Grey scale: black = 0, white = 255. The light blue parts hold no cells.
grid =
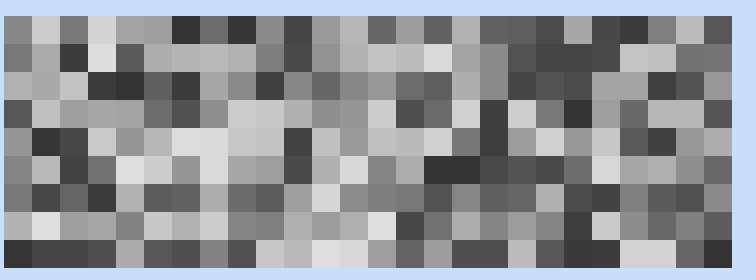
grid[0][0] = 136
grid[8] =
[54, 68, 69, 79, 171, 88, 79, 131, 81, 200, 185, 222, 216, 158, 99, 157, 78, 78, 188, 87, 58, 60, 210, 210, 101, 51]
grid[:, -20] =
[52, 180, 59, 81, 221, 150, 98, 177, 79]
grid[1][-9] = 138
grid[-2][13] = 223
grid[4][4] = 150
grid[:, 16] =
[177, 163, 174, 208, 119, 52, 134, 173, 78]
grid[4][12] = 153
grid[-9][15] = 98
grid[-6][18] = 206
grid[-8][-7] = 69
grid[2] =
[177, 169, 195, 60, 51, 96, 59, 167, 137, 64, 135, 103, 135, 151, 108, 94, 174, 137, 69, 83, 76, 164, 163, 63, 83, 151]
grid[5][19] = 73
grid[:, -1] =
[87, 116, 151, 86, 173, 104, 138, 92, 51]
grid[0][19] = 75
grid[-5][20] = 151
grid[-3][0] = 121
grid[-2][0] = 178
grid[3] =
[87, 192, 159, 167, 163, 109, 81, 143, 203, 200, 176, 142, 150, 205, 79, 107, 208, 62, 206, 120, 51, 158, 105, 183, 182, 86]
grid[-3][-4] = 127
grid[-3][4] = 177
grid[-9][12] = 182
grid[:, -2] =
[188, 114, 83, 182, 151, 143, 80, 128, 101]
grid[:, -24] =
[121, 60, 195, 159, 72, 67, 101, 158, 69]
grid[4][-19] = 219
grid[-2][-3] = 104
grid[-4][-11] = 53
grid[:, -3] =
[127, 192, 63, 183, 65, 176, 91, 104, 210]

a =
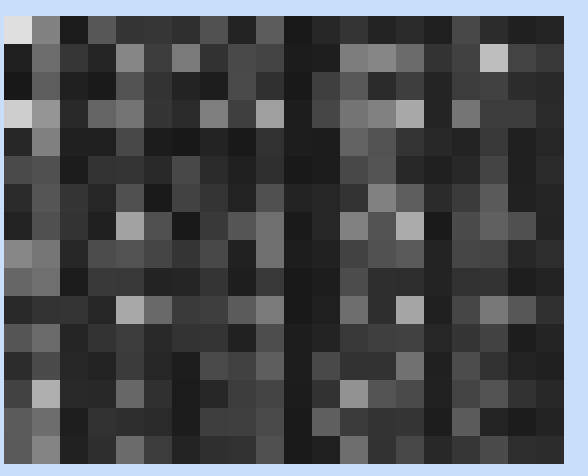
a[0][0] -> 223
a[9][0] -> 102
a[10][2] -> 52
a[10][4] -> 168
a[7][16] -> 75
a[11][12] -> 56
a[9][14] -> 45
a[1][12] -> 125
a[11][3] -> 51
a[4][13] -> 82
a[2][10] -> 25
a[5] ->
[74, 80, 28, 51, 52, 41, 72, 42, 31, 47, 25, 27, 72, 84, 40, 32, 40, 68, 32, 43]
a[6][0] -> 42
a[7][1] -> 80
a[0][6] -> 47
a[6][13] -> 129
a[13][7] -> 39
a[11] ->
[86, 107, 37, 51, 60, 41, 51, 52, 33, 77, 29, 35, 56, 63, 65, 38, 53, 66, 29, 36]
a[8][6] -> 53
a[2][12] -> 88
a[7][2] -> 51
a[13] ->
[66, 175, 41, 40, 103, 48, 27, 39, 61, 68, 28, 50, 146, 84, 74, 33, 67, 82, 50, 40]
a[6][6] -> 66
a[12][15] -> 32
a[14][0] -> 91
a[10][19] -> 48
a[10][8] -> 91
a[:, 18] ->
[32, 67, 44, 60, 31, 32, 33, 80, 39, 30, 87, 29, 34, 50, 28, 45]
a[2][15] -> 36
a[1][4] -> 134
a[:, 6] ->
[47, 122, 35, 42, 24, 72, 66, 25, 53, 37, 58, 51, 29, 27, 28, 34]
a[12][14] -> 113
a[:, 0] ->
[223, 31, 24, 206, 39, 74, 42, 34, 135, 102, 41, 86, 44, 66, 91, 90]
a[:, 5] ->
[54, 61, 51, 53, 28, 41, 26, 80, 69, 35, 104, 41, 38, 48, 42, 60]
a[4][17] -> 56

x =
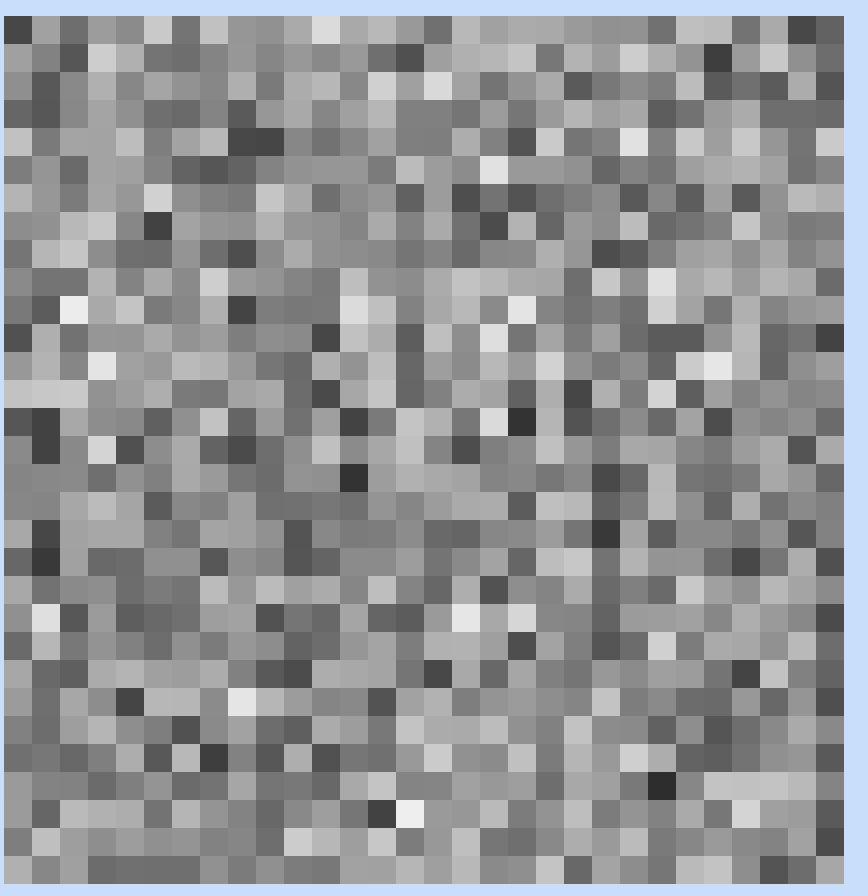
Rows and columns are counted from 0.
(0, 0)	71
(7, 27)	143
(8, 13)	137
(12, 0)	152
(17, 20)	184
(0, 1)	161
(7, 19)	102
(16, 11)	144
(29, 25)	154
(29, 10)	204
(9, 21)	199
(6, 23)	135
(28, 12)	118
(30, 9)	144
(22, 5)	109
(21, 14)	92
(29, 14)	124
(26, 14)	153
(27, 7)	115
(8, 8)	78
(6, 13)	150
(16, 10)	147
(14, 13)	122
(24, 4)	69
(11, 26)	185
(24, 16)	126
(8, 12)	141
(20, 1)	114
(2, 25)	90
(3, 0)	102
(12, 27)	101
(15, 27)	171
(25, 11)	171
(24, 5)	183
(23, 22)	139
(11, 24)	91
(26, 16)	145
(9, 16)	194

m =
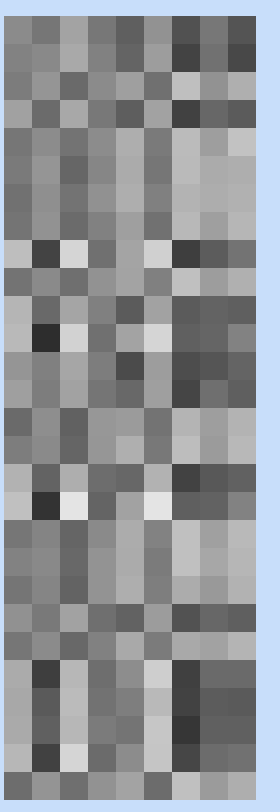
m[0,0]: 139
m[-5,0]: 171
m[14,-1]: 179
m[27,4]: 163
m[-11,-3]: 95
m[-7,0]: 145
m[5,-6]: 134
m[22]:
[118, 139, 104, 129, 169, 123, 169, 162, 180]
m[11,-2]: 101
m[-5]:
[171, 62, 183, 110, 141, 206, 64, 106, 106]
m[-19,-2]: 157
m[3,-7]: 168
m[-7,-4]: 156
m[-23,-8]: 149
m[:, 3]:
[119, 129, 139, 120, 140, 134, 145, 129, 112, 146, 128, 112, 125, 117, 151, 150, 109, 100, 138, 147, 147, 111, 129, 110, 114, 123, 107, 146]
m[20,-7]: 99
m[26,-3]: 70
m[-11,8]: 130
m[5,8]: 174
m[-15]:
[159, 125, 162, 117, 104, 159, 69, 111, 95]
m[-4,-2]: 92
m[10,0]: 181
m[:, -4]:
[146, 157, 112, 162, 122, 118, 128, 113, 208, 128, 162, 213, 157, 159, 115, 120, 178, 228, 130, 123, 126, 156, 123, 206, 185, 198, 197, 108]
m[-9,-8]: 137
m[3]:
[161, 107, 168, 120, 94, 162, 65, 103, 91]
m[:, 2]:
[163, 169, 106, 168, 115, 102, 115, 107, 213, 111, 165, 210, 166, 162, 97, 101, 174, 228, 101, 104, 99, 162, 104, 183, 187, 183, 213, 111]
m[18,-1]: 185
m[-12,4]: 103
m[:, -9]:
[139, 130, 124, 161, 118, 122, 113, 116, 190, 115, 181, 185, 149, 159, 106, 125, 178, 192, 118, 130, 117, 145, 118, 171, 168, 170, 183, 109]
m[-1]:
[109, 148, 111, 146, 163, 108, 192, 155, 174]

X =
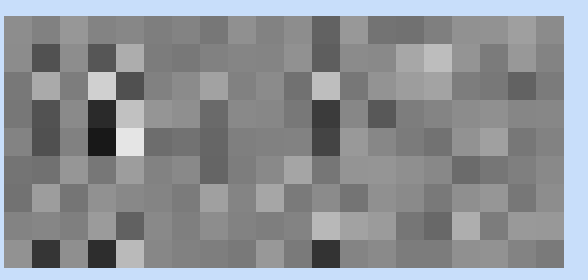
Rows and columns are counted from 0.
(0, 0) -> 141
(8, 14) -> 124
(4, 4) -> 229
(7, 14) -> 118
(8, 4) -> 186
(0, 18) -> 159
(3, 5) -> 149
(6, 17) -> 150
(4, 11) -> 68
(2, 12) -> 119
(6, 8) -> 132
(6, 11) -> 139
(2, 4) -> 80
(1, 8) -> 133
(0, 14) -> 113
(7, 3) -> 155
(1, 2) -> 141
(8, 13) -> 138
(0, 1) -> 129
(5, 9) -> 137
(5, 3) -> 119
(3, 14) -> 125
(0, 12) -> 152
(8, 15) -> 124
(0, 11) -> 98
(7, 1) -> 134
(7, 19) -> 152
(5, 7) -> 101
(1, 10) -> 145
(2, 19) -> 123
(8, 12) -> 132
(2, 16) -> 125
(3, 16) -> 140
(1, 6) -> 120
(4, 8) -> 127
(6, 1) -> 157
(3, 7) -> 106
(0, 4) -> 135
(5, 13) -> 149

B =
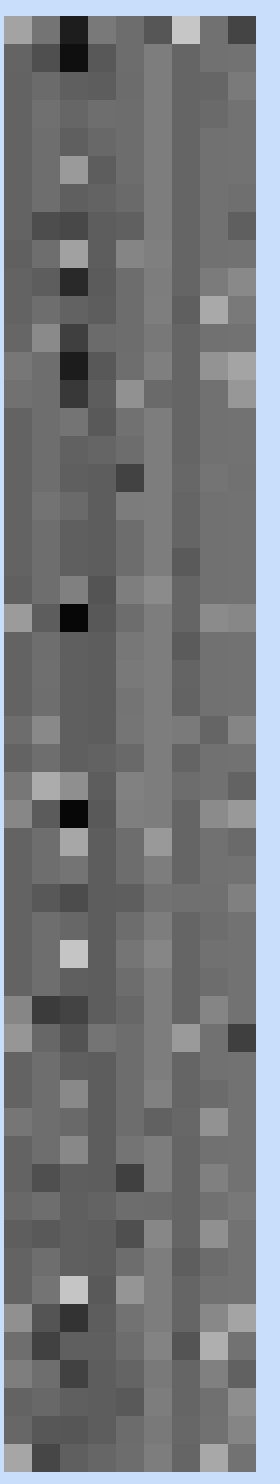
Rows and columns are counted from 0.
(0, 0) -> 163
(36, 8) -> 63
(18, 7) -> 113
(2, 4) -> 108
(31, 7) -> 112
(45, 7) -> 113
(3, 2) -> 102
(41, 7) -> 128
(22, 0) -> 99
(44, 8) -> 114
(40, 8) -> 114
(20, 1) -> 110
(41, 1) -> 79
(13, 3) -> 93
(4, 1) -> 110
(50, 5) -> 121
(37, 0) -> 99
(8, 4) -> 133
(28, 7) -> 139
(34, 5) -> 125
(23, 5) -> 125
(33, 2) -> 197
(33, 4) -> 117
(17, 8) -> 114
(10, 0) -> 99
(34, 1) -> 110
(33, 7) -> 113
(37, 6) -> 101
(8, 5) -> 127
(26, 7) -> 113
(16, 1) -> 110
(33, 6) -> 101
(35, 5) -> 125
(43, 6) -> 101
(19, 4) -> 109
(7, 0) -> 99
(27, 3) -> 93
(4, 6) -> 101
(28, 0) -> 135

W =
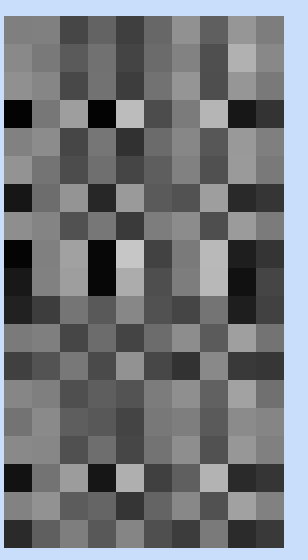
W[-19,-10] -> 127
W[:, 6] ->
[145, 130, 149, 123, 135, 129, 82, 140, 122, 125, 69, 141, 50, 143, 126, 142, 95, 136, 60]
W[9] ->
[24, 129, 158, 7, 172, 78, 125, 184, 17, 69]
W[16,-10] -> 18
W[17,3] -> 101
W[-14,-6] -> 69
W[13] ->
[134, 127, 79, 94, 83, 124, 143, 97, 162, 112]
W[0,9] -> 125
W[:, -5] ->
[103, 107, 114, 76, 107, 94, 90, 125, 66, 78, 81, 108, 71, 124, 120, 115, 64, 100, 79]
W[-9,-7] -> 89
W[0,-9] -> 128
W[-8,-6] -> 68
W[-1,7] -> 122
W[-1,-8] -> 126
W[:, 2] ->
[70, 90, 72, 158, 70, 76, 148, 81, 161, 158, 117, 70, 120, 79, 94, 80, 156, 92, 126]
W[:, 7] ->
[95, 79, 78, 181, 87, 80, 158, 78, 185, 184, 116, 91, 137, 97, 90, 81, 179, 81, 122]
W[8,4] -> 198
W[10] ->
[33, 61, 117, 89, 135, 81, 69, 116, 30, 65]
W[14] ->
[115, 138, 94, 88, 68, 120, 126, 90, 139, 133]
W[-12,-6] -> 58
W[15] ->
[137, 135, 80, 110, 70, 115, 142, 81, 151, 128]
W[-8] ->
[122, 127, 70, 108, 68, 108, 141, 91, 159, 115]
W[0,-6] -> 63
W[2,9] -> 121
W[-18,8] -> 177
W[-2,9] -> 129

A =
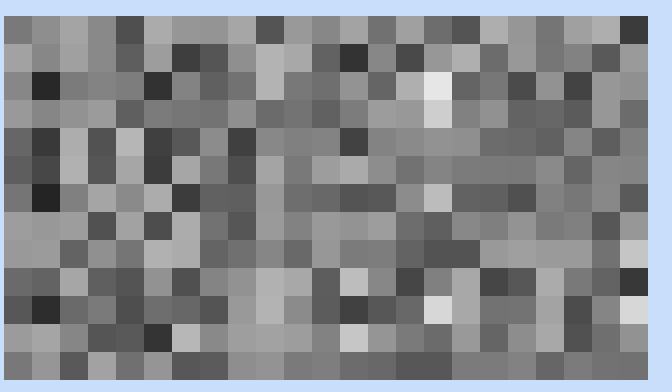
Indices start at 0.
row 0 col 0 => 121
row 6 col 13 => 88
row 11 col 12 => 198
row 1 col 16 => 175
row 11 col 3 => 85
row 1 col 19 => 118
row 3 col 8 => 143
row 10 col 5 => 110
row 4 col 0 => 102
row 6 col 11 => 104
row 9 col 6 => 80
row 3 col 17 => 145
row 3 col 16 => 129
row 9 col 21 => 99
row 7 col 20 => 128
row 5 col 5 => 60
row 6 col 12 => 84
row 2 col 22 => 144
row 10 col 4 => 78
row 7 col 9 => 154
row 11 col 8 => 158
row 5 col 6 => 166
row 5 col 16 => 123
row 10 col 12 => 65
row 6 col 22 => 90
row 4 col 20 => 133
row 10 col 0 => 87
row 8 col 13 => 125
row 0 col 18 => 150
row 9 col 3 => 95
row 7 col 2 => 157
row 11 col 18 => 141
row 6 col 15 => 188
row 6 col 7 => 97
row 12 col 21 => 114
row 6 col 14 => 140
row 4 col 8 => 64
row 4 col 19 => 97
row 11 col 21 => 111
